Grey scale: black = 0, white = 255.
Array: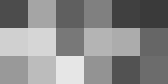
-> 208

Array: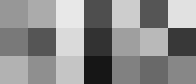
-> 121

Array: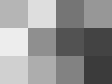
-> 237

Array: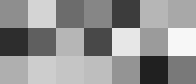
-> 45

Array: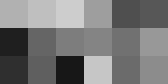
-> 31

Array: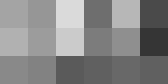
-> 177

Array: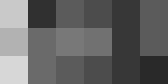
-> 178

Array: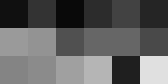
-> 154
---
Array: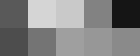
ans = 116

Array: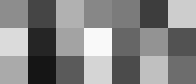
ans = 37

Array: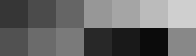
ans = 107

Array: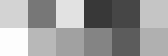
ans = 184

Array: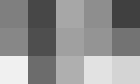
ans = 78

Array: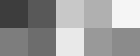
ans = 109

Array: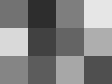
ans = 65

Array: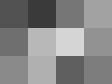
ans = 184
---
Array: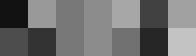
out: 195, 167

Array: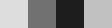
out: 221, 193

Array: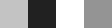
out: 255, 195

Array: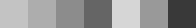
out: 214, 195

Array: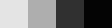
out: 228, 174

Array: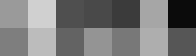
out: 208, 188

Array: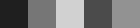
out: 209, 146

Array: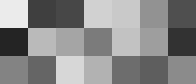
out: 235, 215
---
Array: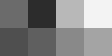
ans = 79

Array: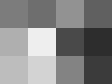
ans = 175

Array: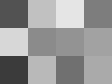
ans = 215

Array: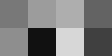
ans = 142

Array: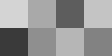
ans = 58

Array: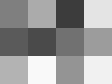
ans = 90

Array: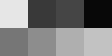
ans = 118

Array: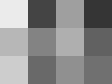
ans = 183

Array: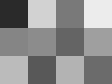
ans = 133

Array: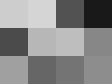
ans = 75
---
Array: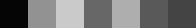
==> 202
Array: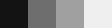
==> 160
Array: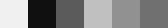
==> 91
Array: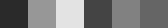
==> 227
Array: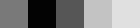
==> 86
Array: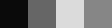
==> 219
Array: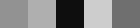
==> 14
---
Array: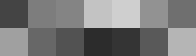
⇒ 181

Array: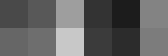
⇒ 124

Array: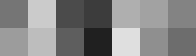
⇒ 109

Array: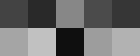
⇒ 178

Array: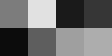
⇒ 173

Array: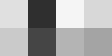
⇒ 164

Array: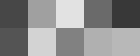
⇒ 184
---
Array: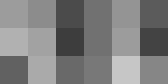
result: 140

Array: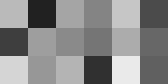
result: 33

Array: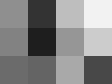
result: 51

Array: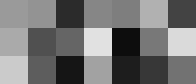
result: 147

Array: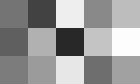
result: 66

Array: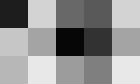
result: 211
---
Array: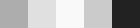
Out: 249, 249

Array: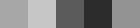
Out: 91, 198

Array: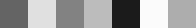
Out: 188, 251

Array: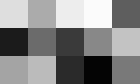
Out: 58, 251

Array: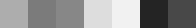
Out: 221, 241

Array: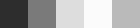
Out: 221, 251
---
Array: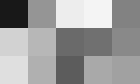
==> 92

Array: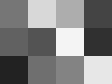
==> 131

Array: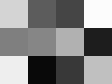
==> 56

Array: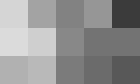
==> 123

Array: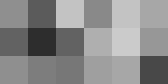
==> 119

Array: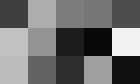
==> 47

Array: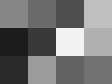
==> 99
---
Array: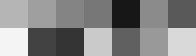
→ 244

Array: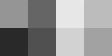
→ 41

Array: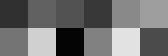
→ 116

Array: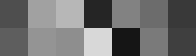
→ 94

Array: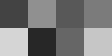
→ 213

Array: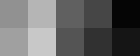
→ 160
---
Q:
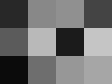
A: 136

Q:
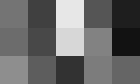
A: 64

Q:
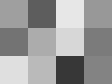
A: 93

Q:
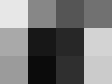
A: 135

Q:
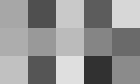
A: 79

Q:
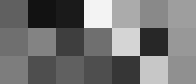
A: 18

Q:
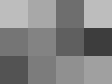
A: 168
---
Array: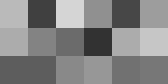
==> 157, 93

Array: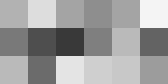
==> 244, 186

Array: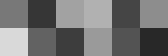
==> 141, 217

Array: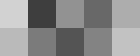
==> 173, 186

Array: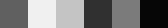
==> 6, 96

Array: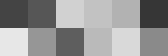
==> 54, 231
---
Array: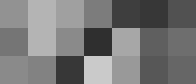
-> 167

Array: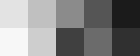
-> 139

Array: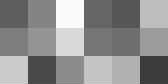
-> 118

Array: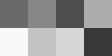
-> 135

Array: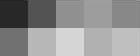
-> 144

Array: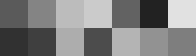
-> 98

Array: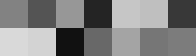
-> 198

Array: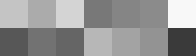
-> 133
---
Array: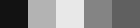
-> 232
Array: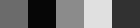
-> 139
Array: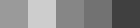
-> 134
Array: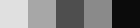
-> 78
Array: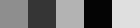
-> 179
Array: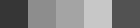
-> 164
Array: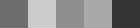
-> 142
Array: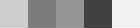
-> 149
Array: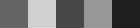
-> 72
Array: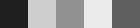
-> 144
